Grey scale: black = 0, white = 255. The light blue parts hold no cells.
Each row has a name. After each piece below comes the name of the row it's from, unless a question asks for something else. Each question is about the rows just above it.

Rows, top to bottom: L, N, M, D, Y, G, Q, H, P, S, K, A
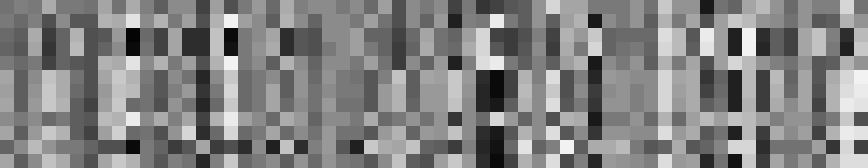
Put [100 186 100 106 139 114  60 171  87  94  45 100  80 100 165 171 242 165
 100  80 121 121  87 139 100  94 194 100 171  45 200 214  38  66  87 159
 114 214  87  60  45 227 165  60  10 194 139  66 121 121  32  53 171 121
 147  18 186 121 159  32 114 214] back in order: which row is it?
D
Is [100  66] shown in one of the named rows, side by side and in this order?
yes
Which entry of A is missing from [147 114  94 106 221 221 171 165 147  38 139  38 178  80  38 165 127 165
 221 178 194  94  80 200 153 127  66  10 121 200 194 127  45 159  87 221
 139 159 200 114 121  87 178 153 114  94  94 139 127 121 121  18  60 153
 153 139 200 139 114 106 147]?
[74]
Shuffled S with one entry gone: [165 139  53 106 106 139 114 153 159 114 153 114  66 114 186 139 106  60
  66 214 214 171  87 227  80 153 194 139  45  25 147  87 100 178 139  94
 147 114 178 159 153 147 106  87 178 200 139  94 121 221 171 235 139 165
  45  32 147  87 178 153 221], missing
[208]
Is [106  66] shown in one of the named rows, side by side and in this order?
yes
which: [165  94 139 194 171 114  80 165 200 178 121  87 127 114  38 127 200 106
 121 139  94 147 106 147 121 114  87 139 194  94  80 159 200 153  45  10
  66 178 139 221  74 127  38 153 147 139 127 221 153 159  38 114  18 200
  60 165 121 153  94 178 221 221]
A
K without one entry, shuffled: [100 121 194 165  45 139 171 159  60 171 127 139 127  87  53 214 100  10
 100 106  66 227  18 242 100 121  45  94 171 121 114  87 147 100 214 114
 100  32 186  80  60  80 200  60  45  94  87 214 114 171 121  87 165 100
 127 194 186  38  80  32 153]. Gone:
[133]

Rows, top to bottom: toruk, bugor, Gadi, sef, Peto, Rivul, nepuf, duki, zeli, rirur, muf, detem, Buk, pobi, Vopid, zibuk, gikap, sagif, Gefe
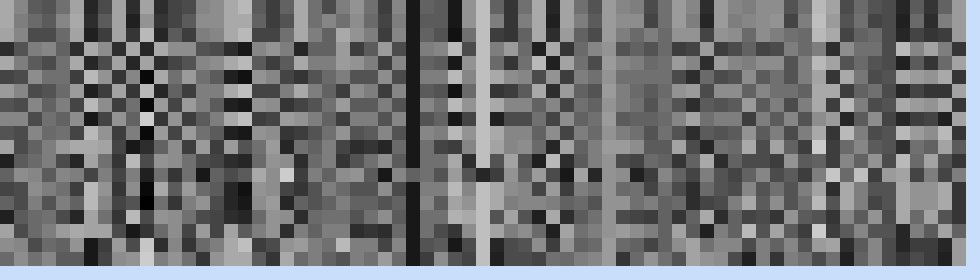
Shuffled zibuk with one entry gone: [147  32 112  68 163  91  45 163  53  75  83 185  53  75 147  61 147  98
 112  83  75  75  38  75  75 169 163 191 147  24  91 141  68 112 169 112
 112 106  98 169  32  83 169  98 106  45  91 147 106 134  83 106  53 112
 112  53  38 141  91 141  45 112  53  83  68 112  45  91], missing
[177]
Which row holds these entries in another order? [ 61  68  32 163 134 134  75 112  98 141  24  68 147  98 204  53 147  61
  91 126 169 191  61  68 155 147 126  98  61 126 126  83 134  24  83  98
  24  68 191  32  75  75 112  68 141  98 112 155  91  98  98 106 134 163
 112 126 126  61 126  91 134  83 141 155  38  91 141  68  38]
zeli
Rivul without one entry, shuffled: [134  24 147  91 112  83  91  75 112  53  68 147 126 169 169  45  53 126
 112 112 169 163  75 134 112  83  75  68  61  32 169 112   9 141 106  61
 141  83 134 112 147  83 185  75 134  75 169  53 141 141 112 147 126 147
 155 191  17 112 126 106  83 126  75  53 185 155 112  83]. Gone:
[119]
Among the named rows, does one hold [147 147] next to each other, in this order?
yes
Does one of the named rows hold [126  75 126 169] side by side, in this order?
yes

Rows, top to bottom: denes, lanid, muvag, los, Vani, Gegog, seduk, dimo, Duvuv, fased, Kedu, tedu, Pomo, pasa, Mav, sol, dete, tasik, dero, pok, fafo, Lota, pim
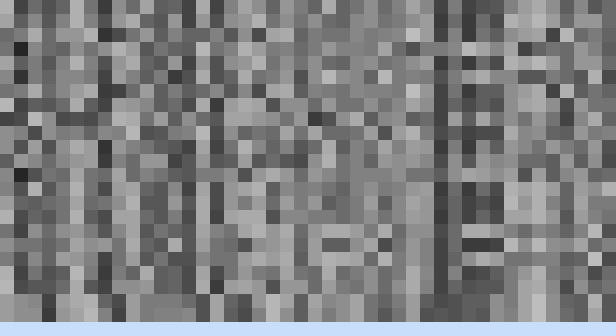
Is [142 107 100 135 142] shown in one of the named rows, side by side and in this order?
yes
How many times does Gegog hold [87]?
3
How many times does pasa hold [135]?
2
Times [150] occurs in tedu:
9
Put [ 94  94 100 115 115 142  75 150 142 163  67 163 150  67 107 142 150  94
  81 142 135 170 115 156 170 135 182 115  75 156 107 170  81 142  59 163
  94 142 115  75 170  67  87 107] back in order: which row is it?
dimo
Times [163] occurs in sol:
5

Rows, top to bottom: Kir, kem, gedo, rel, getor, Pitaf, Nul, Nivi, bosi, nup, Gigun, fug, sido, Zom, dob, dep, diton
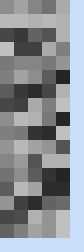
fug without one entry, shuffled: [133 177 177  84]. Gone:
[154]
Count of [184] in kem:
3
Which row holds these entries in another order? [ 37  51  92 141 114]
sido
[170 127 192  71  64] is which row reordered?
Nivi
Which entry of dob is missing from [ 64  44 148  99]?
[107]

